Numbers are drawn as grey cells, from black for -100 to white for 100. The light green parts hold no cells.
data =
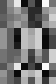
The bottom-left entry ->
3
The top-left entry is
-33
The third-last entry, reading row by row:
50
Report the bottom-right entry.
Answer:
38
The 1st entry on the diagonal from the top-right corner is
-10
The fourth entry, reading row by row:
-92
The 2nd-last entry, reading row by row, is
-57
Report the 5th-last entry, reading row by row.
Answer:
38
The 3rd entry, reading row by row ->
82
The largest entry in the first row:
95
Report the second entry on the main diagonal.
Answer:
3
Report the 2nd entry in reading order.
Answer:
16

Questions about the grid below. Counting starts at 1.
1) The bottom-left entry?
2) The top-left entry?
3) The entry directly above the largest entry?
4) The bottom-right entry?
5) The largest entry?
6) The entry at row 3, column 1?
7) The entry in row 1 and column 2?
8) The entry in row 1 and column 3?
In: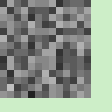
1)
16
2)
-50
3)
-39
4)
6
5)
50
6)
16
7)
28
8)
-17

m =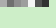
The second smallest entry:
-36
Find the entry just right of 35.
-13
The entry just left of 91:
23

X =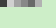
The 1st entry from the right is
40
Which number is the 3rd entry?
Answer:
27
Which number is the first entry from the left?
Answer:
-51

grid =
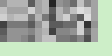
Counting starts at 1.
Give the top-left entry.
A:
15
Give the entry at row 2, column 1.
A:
51
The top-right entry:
28
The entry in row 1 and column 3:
41
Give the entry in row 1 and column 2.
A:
41
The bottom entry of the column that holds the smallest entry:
51
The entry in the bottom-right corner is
28
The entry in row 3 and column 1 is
63
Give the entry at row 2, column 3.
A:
28
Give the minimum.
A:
-71
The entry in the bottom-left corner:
-15
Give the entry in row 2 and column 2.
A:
28
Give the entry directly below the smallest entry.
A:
-28

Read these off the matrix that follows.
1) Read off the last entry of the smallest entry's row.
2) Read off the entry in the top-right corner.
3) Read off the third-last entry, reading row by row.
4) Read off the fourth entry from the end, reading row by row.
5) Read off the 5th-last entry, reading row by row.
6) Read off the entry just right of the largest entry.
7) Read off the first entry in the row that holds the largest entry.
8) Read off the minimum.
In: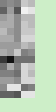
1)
-12
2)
46
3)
-33
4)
-23
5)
-23
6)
79
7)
-23
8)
-86

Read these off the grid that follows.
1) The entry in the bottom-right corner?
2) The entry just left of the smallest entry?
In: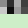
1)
-40
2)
57

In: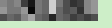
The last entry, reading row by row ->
-39
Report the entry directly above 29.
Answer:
-94
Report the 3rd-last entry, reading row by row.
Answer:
-39
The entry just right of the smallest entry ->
-7
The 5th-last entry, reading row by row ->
-29
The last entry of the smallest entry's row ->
18
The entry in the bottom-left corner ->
-39
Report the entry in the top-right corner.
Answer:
18
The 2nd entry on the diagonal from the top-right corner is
5
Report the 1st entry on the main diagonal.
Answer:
5
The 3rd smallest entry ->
-71
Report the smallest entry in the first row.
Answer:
-82
